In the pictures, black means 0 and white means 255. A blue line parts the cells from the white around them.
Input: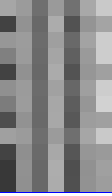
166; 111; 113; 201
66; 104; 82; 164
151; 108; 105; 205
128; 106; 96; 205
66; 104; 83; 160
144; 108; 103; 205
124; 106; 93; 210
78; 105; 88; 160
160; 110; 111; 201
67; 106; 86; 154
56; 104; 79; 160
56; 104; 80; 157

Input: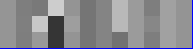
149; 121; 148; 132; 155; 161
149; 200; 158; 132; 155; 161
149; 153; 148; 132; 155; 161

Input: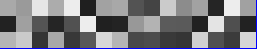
169; 230; 237; 162; 83; 203; 162; 237
34; 84; 81; 32; 152; 91; 33; 79
181; 52; 56; 215; 72; 57; 209; 59

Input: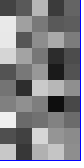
67; 182; 100
233; 121; 93
232; 141; 124
213; 119; 76
83; 152; 82
116; 202; 143
128; 126; 72
239; 113; 107
79; 214; 139
200; 177; 142

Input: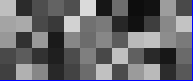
191; 78; 79; 22; 13; 157
164; 73; 210; 122; 17; 136
152; 153; 135; 135; 185; 141
73; 50; 76; 72; 96; 23
64; 135; 67; 193; 155; 44

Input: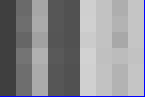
63; 166; 81; 194; 197
63; 170; 81; 194; 197
63; 161; 81; 194; 197
63; 176; 83; 192; 194
63; 170; 81; 194; 197
63; 170; 81; 194; 197
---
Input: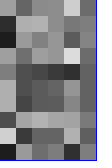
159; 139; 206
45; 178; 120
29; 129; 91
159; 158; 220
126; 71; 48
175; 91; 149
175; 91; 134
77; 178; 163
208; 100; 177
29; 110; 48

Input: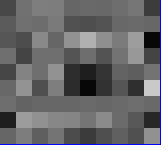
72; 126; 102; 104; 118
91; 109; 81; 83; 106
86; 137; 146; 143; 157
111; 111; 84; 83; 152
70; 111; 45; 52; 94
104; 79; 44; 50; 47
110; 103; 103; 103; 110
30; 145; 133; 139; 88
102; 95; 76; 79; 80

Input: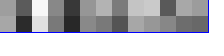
158; 247; 56; 179; 196; 89; 156
167; 224; 40; 121; 167; 135; 104

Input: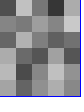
79; 119; 172
133; 158; 201
102; 127; 113
172; 85; 85
185; 135; 146
164; 144; 136

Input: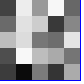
66; 153; 103
106; 205; 135
189; 119; 229
78; 189; 117
60; 123; 171

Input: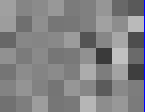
160; 139; 123; 150; 89
157; 143; 119; 161; 186
103; 133; 156; 135; 77
145; 138; 121; 58; 106
117; 132; 126; 125; 62
131; 130; 150; 91; 125
113; 157; 121; 141; 123
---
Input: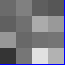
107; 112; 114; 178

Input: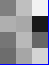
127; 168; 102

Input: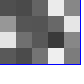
79; 85; 88; 239

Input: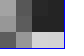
163; 92; 212

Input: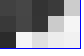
65; 69; 223

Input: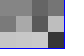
133; 169; 201

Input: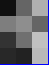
16; 142; 192

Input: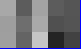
168; 110; 197
